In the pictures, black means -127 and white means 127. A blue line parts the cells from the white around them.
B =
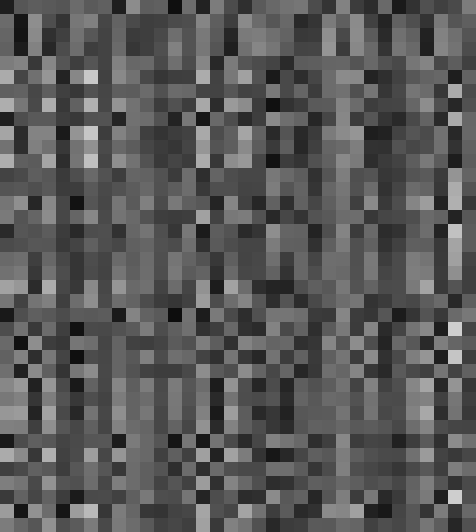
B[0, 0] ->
-97
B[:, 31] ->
[-63, -6, 2, 5, -56, -24, -72, -47, -86, -14, -15, -36, -68, -71, -93, -28, -92, -70, -69, -67, -70, -21, -70, -97, -1, -97, -10, -88, -62, -81, -50, -79, -60, -65, -42, -96, -3, -34]
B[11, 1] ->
-32
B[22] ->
[-102, -48, -32, -39, -51, -36, -38, -35, -101, 4, -29, -37, -114, -13, -99, -5, -53, -82, -46, -10, -10, -17, -68, -70, 6, -67, -73, -41, -99, -74, -43, -70, -21, -7]
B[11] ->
[46, -32, -36, 37, -82, -10, 64, -58, 15, -13, -45, -70, -58, -67, 44, -72, 13, 24, -57, -109, -66, -75, -46, -30, 9, -5, -82, -68, -60, -34, -6, -36, -98, -35]
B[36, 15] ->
-46
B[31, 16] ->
-53
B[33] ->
[-64, -54, -30, -38, -66, -40, -16, -41, -72, -19, -32, -43, -81, -19, -81, -20, -48, -54, -54, -16, -17, -35, -73, -51, 0, -49, -56, -63, -73, -54, -39, -65, -1, -19]
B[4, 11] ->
-53
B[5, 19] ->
-101
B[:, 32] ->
[-53, -42, -16, -12, -34, -97, 43, -88, 42, -87, -76, -98, 20, 44, 48, -92, 65, 36, 32, 15, -43, -87, -21, 79, -26, 69, -60, 20, -9, -12, -58, 12, -70, -1, -76, 78, -71, -89]
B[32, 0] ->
43
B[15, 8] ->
-11
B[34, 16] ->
4
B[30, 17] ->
-33
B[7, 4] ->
-71
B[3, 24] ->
-68
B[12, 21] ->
-34
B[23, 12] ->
-32
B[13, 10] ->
-23
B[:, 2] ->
[-34, 14, 10, 2, -71, -15, -56, -54, -38, 3, 0, -36, -33, -48, -89, -26, -46, -40, -64, -71, -84, -11, -32, -70, 14, -81, 10, -94, -73, -92, -64, -32, -72, -30, -54, -57, 18, -41]
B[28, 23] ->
-21
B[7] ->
[46, -8, -54, 45, -71, -30, 49, -56, 20, -13, -34, -67, -46, -66, 40, -83, 26, 12, -67, -111, -77, -67, -37, -36, 4, -20, -66, -59, -58, -25, 13, -47, -88, -46]
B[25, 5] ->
-112
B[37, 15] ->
-70
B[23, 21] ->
-29
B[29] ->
[23, 27, -92, 35, -54, -88, -12, -56, 15, -28, -8, -56, -8, -50, 1, -101, 29, -35, -86, -72, -93, -40, -37, -36, -11, -53, -11, -55, -49, 2, 40, -81, -12, -70]
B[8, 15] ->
-22
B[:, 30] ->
[-47, -76, -93, -95, 4, -28, -20, 13, -28, -52, -49, -6, -37, -27, 29, -21, -18, -33, -11, -4, 36, -34, -43, 8, -86, 21, -64, 37, 1, 40, 4, -37, 27, -39, -1, -5, -74, -9]
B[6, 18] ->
-57
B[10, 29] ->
-56
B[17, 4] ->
-70
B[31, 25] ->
-67
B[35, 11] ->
-49
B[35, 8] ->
-62

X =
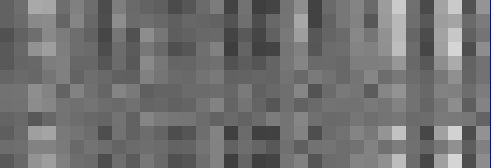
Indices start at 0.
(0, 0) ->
-29
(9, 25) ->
4
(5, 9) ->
-31
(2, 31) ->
35
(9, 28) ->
66
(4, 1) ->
-26
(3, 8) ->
-19
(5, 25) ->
-11
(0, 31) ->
35
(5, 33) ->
-27
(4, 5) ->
-24
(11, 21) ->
1
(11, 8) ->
-18
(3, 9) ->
-36
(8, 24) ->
-20
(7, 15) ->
2
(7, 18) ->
-27
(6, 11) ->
-27
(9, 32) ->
82
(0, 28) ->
74
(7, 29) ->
-13
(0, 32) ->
74
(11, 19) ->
-59
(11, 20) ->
-10
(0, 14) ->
-20
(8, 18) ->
-20
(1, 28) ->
56
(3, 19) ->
-59
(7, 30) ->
-26
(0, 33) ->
-45
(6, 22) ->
-44
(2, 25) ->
8
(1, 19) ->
-23
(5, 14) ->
-12
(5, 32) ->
16
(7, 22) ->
-21
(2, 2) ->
-17

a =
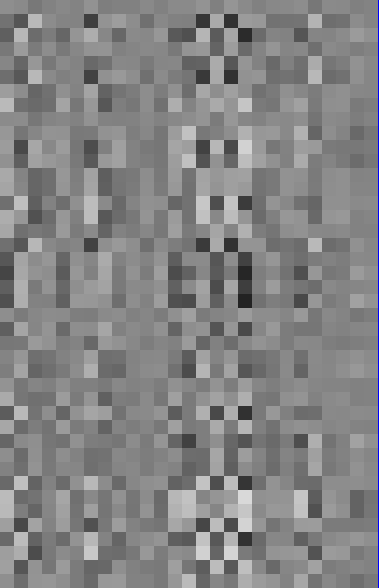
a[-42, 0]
14
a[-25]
[-15, -40, 55, 8, 1, 5, -61, 15, 25, 14, -16, 10, -2, -12, -69, 42, -77, 20, 20, -18, -12, -19, 57, -19, -13, 17, 7]
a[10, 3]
8
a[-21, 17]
-92
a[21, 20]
-6
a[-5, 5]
-9
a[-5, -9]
22
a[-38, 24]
-2
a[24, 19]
12
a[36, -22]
-12
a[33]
[2, -16, 19, -6, 7, 6, -16, -10, 5, 8, -3, 7, 3, -29, -20, 35, -32, 12, 0, -19, 0, -16, 38, -7, 0, 18, 9]
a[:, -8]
[8, -13, 4, 21, -22, -16, -5, -9, 11, 25, -8, 17, -6, -6, 20, 0, -10, -18, 22, 8, 28, -1, 13, 25, 12, -7, -9, -1, -9, 24, -13, -21, -16, -19, 19, 19, 24, -11, 7, 20, -22, 20]
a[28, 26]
2
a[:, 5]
[3, 3, 21, 7, 3, 5, 3, -8, 2, -6, -9, -6, -1, 0, 16, 0, -4, 5, 16, 23, 15, 24, -1, 14, 3, 9, 13, 0, -4, 18, -4, 17, 2, 6, 17, -15, -12, -9, 19, 3, -4, -4]
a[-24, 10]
3
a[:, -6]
[13, -11, -42, 8, -15, -18, 7, 33, 14, 49, 29, 43, 16, 13, -14, 19, 18, -19, -16, -48, -10, -54, 25, -9, 9, -15, -27, 13, 20, -19, 17, -49, -4, -16, -19, 69, 66, 27, -31, 25, 10, 39]
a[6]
[29, 13, -25, -14, 16, 3, 36, -28, -11, -3, 13, -2, 17, -18, 39, 14, 32, 15, -14, -5, 16, 7, -3, 12, 16, 7, 6]
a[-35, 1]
-15
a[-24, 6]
6
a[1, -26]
-42
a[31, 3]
-9
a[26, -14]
-51
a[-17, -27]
4
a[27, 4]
14
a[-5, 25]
-5
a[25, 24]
11
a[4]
[6, -25, 23, -7, 10, 3, -22, -13, 8, 7, -5, 6, 7, -30, -28, 43, -40, 21, 2, -22, 0, -15, 43, -9, -2, 18, 8]
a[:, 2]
[-7, 57, -19, -4, 23, 56, -25, -21, -8, 6, 39, 33, -25, -25, -32, -46, -7, 55, 12, 19, -5, 2, 7, 6, 26, -16, -26, 5, -15, -12, -2, 15, 16, 19, -28, -12, -26, 35, -28, -51, 19, 20]
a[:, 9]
[1, 13, 10, 5, 7, 14, -3, -8, 2, -1, 2, 2, -6, -4, 4, -7, -3, 14, 12, 18, 10, 14, 1, 10, 8, 3, 4, 2, -4, 9, -2, 12, 4, 8, 7, -9, -10, 2, 7, -7, 1, 2]
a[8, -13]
20
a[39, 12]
14
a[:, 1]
[10, -42, 55, 27, -25, -39, 13, -15, 12, -9, -54, -32, 4, 7, 62, 23, -15, -40, 36, 39, 48, 46, -4, 37, -7, 22, 36, -8, -9, 57, -20, 10, -20, -16, 63, -20, -1, -54, 60, 45, -41, -17]
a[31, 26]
17
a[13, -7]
18

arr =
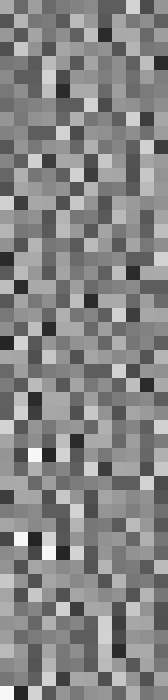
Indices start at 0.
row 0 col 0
42
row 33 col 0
23
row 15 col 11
36
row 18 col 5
-20
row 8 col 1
-7
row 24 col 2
-40
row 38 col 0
-56
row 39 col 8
-7
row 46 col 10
42
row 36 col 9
-1
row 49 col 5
-7
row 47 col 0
9
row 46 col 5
14
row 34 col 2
-22
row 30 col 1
-40
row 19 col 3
-39
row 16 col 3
-37
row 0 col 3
-20
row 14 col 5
71
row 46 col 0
58
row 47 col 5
-3
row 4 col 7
-7
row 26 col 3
-4
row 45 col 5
-34
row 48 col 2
-32
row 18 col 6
-4
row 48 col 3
81
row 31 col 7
42
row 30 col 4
18
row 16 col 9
14
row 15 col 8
58
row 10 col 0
-40
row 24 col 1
83
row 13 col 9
-37
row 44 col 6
-32
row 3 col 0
-47
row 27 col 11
41
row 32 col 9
23
